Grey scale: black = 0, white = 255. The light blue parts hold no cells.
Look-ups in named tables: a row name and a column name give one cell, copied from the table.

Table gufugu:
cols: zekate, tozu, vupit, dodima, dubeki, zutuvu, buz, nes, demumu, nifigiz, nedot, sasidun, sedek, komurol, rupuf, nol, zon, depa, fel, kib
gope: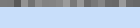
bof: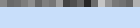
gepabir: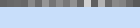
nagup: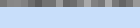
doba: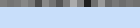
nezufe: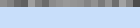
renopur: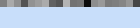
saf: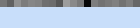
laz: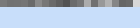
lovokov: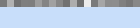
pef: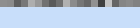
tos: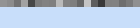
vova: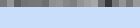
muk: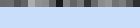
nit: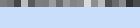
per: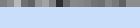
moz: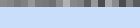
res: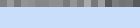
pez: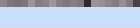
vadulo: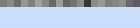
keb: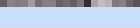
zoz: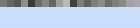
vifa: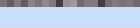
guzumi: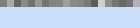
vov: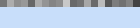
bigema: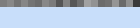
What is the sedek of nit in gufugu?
218
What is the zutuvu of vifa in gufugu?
118
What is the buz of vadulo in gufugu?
135
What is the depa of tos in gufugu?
110
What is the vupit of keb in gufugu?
127
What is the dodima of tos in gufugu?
162
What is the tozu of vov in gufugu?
173
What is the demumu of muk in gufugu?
25
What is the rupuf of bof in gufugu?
197
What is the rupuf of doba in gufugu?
154
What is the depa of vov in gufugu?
113
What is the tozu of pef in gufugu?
139
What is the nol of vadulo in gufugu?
125
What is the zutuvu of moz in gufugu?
122
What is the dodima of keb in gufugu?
130
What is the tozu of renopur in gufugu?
170

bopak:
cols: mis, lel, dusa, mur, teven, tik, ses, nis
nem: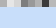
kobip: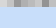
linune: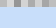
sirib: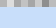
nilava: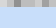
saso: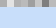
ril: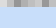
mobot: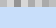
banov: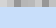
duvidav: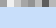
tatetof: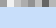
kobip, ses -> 147
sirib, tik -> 203
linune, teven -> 172
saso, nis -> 187
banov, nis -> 193
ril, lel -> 192
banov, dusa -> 151
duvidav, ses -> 93
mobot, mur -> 215
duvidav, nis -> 184
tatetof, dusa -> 196
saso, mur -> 186
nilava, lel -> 194

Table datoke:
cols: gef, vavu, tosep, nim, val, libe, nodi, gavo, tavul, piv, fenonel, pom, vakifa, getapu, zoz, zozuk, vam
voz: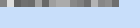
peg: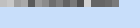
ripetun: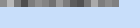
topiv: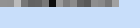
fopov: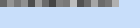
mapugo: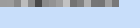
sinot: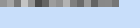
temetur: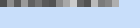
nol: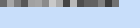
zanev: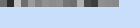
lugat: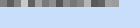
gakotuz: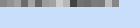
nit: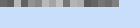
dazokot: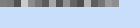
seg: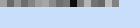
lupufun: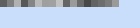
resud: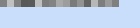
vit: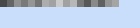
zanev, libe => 129
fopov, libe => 158
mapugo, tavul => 159
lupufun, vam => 154
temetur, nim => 154
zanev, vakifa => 74
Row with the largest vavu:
voz

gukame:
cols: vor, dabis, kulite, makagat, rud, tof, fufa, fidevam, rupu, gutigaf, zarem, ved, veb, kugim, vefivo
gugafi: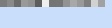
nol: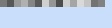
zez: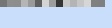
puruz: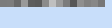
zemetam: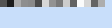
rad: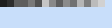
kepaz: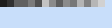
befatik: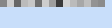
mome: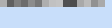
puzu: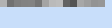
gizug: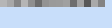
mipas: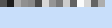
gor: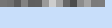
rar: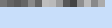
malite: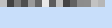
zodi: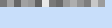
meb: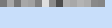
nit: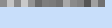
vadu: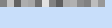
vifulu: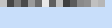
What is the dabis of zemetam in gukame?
28
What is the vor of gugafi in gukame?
124
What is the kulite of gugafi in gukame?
107
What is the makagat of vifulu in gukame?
74
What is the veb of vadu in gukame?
129
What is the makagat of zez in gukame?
181

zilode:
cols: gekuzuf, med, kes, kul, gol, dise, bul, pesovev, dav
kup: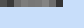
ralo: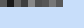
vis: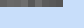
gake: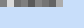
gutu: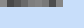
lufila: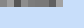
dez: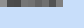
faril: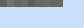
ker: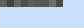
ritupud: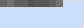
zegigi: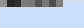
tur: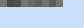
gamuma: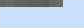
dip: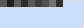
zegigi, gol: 120
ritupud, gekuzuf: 102
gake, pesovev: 100
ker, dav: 74
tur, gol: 106
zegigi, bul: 119

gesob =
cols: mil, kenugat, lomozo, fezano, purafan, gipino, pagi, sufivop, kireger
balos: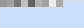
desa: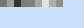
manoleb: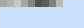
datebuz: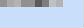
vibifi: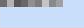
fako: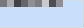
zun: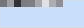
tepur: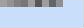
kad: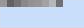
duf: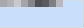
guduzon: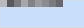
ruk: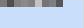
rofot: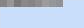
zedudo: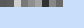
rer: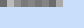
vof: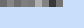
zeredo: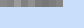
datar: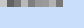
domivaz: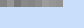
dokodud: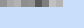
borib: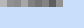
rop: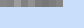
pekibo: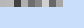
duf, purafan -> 133
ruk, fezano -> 138
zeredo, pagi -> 119
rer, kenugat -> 186
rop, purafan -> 145
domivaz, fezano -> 137
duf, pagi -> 91
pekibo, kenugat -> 185
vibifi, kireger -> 159
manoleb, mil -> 169
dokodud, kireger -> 179
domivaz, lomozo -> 121
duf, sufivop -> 127
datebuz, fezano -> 143
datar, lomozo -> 123
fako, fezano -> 102
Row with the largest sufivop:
balos

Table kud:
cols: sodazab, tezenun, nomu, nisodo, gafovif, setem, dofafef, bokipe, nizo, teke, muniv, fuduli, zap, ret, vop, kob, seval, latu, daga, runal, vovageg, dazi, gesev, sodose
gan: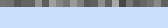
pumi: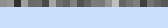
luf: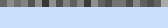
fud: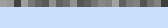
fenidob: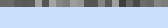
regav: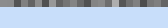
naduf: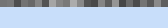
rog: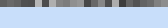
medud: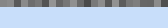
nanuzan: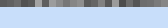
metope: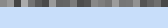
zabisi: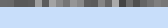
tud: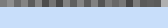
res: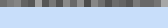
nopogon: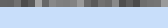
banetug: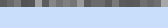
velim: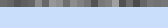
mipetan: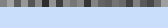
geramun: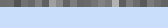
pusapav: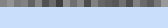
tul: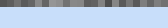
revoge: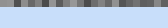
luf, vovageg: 96
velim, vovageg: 102
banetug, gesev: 111
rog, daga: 100
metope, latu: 118
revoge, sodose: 97
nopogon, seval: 137
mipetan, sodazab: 130
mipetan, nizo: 62
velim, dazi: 118
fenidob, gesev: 133
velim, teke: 110
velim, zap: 117
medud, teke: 118
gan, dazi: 114
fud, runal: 129
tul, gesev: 126
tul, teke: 114
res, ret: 135
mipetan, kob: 92
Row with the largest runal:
metope

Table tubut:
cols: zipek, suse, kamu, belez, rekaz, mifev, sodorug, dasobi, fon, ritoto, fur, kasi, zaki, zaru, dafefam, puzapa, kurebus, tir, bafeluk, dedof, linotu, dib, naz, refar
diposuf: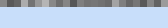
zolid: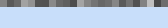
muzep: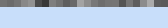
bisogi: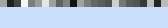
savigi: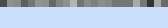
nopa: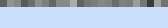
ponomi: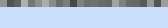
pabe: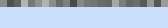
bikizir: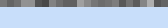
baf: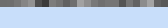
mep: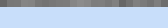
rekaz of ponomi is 117
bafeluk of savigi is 117
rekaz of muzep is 146
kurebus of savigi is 117
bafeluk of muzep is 117
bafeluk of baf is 117
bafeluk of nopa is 123
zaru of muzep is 120
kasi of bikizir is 160
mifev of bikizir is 83

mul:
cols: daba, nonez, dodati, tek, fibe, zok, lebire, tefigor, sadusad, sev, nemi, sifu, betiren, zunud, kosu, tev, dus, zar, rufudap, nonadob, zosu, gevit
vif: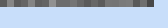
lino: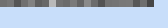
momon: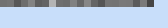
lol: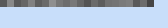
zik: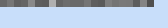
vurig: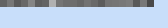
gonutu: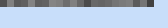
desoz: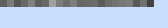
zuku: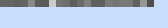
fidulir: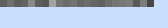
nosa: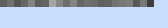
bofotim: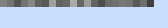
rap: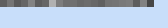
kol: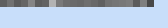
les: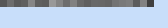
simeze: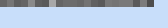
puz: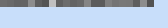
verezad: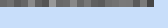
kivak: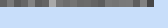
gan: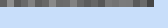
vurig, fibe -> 133
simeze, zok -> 95
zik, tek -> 101
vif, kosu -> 91
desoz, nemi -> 127
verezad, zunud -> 96
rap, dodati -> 90
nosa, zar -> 120
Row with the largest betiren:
bofotim

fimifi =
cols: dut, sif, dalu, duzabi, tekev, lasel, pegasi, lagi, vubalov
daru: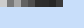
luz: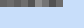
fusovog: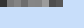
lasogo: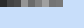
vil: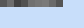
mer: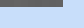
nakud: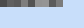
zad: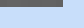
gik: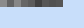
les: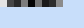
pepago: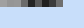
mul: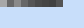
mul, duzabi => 103
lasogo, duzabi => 149
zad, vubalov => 97
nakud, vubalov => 123
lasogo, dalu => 74
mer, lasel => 96
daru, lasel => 46
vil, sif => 109
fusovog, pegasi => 156
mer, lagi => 97
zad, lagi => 99
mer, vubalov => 98
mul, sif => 104
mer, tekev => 97
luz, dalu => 95
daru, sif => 121
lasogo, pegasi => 160
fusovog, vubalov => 87
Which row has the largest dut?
les

